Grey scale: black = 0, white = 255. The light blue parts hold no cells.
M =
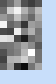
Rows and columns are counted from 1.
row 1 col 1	85
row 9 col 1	67
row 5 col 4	132
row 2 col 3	243
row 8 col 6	113
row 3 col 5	105
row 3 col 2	130
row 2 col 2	206
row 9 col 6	114
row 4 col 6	146
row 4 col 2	102
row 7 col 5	140
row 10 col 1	95
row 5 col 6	118
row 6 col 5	106
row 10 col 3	45
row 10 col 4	11
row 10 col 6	164

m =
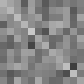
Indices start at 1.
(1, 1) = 179
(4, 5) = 142
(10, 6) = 140
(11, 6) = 133
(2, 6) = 113
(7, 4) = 135
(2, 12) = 123
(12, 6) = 167
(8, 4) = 160
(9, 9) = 166
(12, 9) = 107
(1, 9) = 109
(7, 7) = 173
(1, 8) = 117
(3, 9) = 125
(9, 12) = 118
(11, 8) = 125
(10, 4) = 154
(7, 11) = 113
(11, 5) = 128
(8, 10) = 136
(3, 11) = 101
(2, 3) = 151
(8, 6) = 110
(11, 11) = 189
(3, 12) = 163
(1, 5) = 156
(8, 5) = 158
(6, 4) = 133
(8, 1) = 113
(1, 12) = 128
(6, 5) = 103
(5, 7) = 83
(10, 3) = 166
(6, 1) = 131

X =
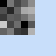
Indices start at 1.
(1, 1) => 2
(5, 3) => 60
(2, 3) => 101
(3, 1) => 57
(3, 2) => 94
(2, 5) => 176
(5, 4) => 49
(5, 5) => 177

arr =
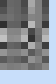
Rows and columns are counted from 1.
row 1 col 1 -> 66
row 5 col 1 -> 170
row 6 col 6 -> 108
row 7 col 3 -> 95
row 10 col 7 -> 135
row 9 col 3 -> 100
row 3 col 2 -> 112
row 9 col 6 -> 129
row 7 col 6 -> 130
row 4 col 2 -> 98
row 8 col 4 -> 143
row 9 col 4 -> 86
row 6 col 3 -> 144
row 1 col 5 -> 168
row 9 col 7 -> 86
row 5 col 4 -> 158
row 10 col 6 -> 114
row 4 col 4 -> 60
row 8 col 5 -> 91
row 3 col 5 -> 132
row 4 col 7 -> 58

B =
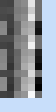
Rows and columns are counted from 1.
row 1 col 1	69
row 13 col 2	50
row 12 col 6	15
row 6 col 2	76
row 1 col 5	228
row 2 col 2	78
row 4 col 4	156
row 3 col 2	66
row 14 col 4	149
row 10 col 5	193
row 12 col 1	139
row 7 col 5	240
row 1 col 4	140
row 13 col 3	105
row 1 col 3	129
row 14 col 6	107
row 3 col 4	142
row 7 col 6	110
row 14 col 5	249
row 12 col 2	57
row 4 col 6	29
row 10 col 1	140
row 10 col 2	52
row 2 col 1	75
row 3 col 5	232
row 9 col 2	62
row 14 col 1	65

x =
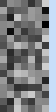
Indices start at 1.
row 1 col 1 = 70
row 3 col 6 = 139
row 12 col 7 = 36
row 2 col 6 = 142
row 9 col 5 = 180
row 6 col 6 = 67
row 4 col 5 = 100
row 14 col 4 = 173
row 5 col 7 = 151
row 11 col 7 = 146
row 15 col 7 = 135
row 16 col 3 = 201
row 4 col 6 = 152
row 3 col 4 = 130
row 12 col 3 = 139
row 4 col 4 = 110
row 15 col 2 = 39
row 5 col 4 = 57
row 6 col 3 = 81
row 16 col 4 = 138
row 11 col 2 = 135
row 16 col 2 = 83
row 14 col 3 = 99
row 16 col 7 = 180
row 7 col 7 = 60
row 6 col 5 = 73
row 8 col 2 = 43
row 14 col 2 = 167
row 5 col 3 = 128
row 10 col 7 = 207
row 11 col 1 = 69

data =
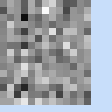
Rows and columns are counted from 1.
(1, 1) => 131
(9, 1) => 141
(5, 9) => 102
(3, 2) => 117
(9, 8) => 161
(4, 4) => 153
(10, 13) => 141
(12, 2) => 124
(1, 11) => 92
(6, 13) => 192
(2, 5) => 170
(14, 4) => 179
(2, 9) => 157
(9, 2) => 164
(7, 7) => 190
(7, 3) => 114
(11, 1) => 173
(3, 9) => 131
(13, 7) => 152
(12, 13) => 174
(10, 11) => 104
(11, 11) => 151
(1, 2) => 169
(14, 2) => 187
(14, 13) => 82
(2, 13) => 172
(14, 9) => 66
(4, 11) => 161
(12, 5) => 138
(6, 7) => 173
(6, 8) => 113
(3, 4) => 12
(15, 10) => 149
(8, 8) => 115
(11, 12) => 153
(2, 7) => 249
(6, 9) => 144
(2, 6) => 150
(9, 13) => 157
